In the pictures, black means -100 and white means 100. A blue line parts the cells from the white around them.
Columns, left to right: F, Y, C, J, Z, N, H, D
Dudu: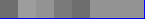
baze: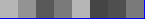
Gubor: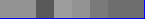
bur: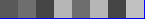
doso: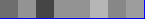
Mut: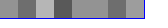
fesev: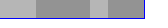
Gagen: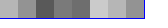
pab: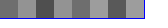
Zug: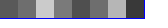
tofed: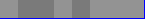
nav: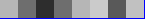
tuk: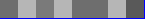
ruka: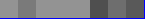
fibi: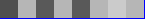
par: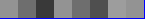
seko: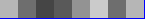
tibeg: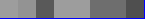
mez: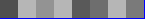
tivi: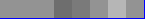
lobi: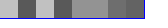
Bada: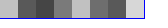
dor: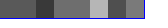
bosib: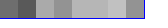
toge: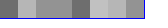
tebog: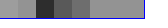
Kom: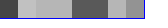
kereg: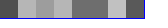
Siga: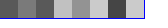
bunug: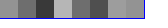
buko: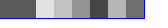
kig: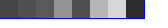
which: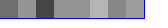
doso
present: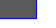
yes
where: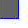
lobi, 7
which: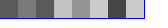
Siga
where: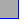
bosib, 2
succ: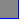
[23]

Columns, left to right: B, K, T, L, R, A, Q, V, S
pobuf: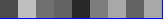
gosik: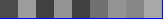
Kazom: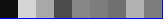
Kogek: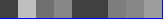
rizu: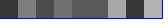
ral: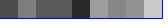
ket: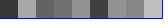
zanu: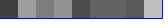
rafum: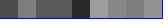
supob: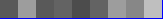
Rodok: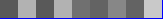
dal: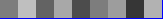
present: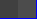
no
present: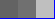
no

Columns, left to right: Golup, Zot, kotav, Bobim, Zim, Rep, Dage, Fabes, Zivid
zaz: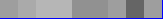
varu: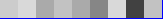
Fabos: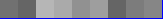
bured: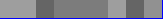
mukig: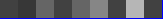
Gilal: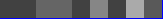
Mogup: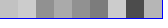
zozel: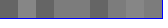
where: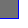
Fabos, 0
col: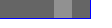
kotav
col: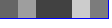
Dage
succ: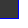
[-21]
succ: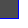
[43]
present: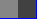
yes

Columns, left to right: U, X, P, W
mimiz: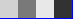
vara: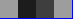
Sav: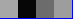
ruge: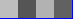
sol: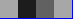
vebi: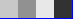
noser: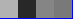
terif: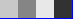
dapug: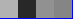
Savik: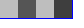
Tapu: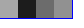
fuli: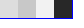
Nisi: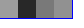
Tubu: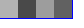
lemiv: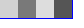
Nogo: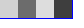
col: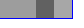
W
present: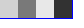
yes
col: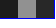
X
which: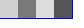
lemiv
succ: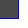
[23]
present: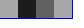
yes
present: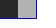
no

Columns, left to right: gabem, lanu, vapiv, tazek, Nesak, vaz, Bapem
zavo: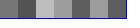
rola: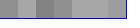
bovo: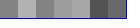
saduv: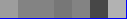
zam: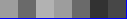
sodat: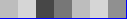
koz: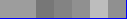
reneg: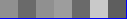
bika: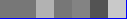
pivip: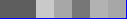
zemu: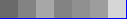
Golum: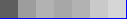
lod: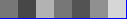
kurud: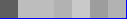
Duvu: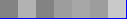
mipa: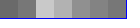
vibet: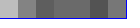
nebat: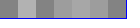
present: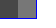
yes
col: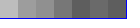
gabem
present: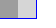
yes

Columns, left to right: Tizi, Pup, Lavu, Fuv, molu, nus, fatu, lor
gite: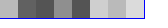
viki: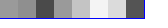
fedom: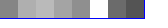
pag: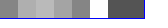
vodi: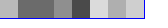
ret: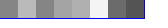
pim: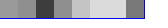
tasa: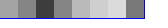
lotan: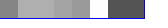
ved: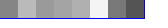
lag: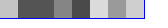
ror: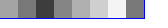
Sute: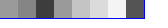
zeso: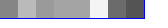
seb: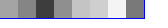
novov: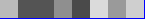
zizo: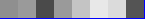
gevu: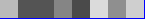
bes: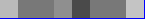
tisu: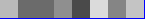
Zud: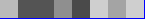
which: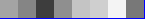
seb
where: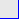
zizo, 5
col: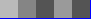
Pup
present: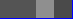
yes
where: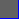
gite, 1

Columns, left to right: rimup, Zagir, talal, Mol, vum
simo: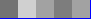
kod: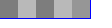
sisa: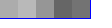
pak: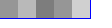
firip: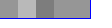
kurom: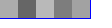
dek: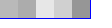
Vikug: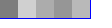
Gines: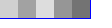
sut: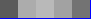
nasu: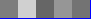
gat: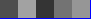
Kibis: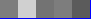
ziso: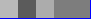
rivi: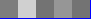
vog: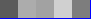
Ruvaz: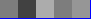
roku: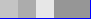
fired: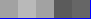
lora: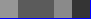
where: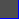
gat, 0
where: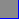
lora, 3
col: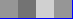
vum
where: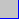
roku, 0
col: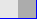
talal
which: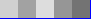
Gines
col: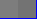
vum

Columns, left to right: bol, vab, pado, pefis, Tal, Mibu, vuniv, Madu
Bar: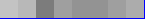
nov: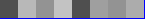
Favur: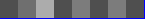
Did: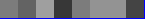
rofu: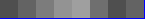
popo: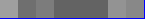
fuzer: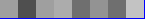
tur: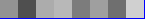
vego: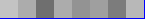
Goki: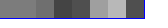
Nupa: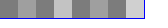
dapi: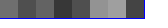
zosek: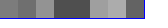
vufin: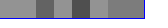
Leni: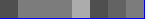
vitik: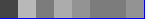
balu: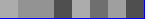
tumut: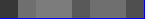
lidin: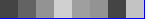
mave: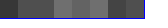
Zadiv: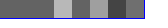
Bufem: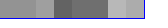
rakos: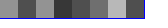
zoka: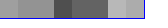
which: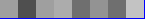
fuzer
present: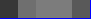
yes
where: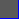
tumut, 4
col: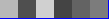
Madu

